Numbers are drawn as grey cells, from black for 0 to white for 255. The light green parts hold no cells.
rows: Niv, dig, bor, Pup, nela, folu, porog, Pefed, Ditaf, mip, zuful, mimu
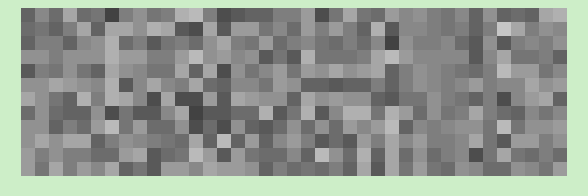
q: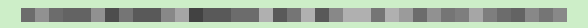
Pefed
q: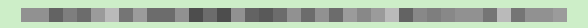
Ditaf
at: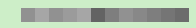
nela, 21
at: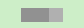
Pup, 4

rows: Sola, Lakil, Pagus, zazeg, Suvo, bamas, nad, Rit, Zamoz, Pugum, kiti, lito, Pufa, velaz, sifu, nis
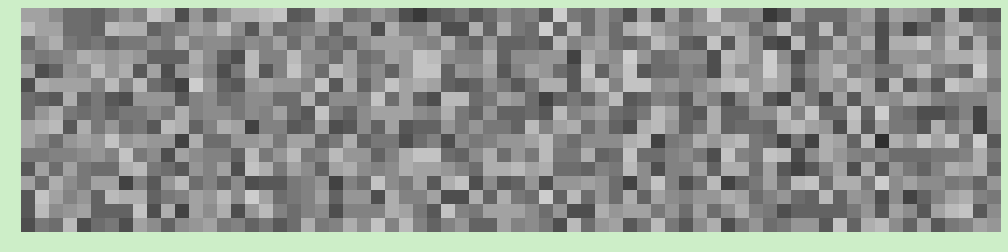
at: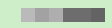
lito, 35
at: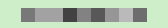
Pufa, 4
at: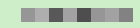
Suvo, 6
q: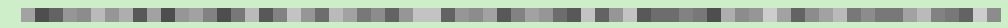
Suvo

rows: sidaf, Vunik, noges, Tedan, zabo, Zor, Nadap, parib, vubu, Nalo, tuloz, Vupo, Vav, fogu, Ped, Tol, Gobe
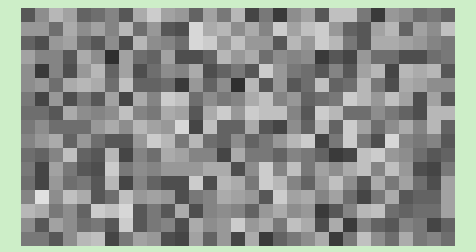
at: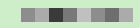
Gobe, 20
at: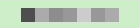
Tol, 11

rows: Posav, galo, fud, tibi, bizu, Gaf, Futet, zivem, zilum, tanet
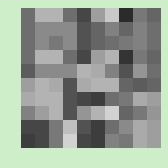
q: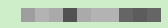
Gaf
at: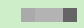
Gaf, 4
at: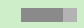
bizu, 1
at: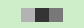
tibi, 6
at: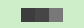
tanet, 0

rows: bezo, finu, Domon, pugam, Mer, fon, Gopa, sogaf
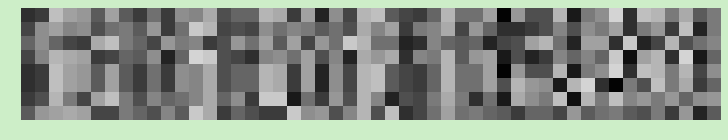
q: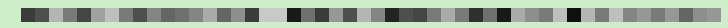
Gopa
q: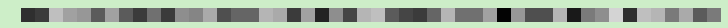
bezo
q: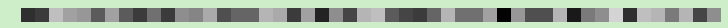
Mer
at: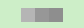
fon, 35

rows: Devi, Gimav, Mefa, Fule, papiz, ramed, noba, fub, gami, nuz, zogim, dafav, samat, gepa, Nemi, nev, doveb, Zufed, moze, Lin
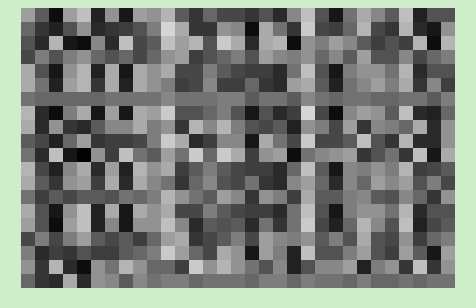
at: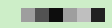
nev, 0
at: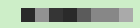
gami, 1
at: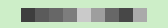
Zufed, 6
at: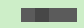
gepa, 2

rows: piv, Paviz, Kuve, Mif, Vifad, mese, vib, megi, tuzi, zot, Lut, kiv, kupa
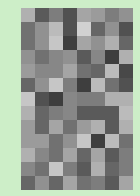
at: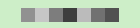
mese, 1
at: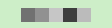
zot, 2
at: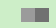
zot, 1
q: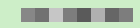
kiv
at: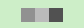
Paviz, 1
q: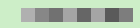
Lut
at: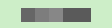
megi, 1

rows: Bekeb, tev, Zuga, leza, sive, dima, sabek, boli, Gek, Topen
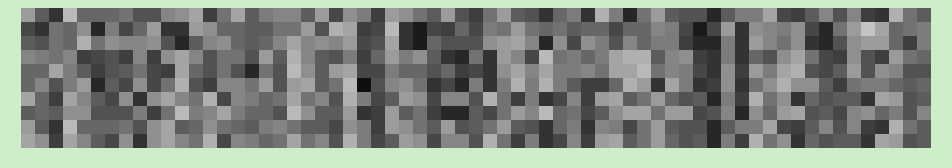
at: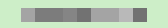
sive, 37
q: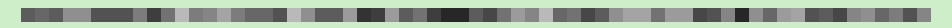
boli
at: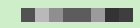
boli, 18
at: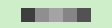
leza, 9
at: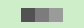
dima, 2

